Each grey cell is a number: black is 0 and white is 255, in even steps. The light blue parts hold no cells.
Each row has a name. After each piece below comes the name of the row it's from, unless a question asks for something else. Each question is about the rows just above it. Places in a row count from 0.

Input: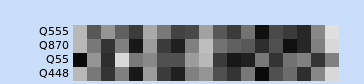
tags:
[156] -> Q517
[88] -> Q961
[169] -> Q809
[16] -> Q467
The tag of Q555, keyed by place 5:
Q809
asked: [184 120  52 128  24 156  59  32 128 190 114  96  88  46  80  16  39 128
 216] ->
Q870
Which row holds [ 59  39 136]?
Q555
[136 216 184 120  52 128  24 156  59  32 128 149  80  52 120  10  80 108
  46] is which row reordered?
Q448
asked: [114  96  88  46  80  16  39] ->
Q870

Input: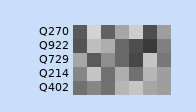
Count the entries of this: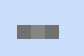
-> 3
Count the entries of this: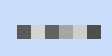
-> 6
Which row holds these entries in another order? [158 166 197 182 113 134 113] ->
Q402
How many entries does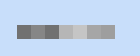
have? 7
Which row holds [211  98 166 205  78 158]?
Q270

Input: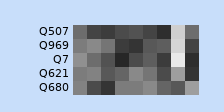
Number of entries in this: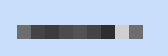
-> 9
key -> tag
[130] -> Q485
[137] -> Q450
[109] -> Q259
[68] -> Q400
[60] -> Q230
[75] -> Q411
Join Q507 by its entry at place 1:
Q400
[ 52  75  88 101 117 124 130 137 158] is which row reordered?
Q621
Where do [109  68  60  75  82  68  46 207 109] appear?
Q507
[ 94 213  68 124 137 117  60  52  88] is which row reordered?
Q969
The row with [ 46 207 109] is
Q507
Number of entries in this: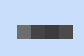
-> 4

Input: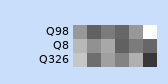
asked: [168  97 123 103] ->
Q8
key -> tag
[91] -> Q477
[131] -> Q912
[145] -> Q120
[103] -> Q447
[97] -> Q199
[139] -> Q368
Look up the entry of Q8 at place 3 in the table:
Q199
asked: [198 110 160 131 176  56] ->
Q326

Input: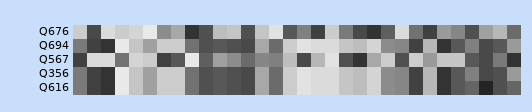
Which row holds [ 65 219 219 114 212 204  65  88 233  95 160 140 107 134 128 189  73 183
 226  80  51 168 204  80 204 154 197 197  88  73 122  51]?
Q567
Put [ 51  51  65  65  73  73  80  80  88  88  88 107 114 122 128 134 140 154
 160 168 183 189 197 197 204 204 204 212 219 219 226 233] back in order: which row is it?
Q694
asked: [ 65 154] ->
Q676
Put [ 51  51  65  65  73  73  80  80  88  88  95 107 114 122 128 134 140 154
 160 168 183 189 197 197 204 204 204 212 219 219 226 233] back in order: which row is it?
Q567
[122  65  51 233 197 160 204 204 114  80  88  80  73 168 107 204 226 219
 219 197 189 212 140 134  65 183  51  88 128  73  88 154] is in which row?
Q694

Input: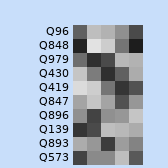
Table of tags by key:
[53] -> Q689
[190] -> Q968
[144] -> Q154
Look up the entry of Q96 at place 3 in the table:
Q154
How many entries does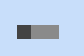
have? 3
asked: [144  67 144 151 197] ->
Q896

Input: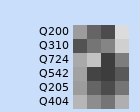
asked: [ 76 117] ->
Q205
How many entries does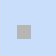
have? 1
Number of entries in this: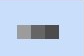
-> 3

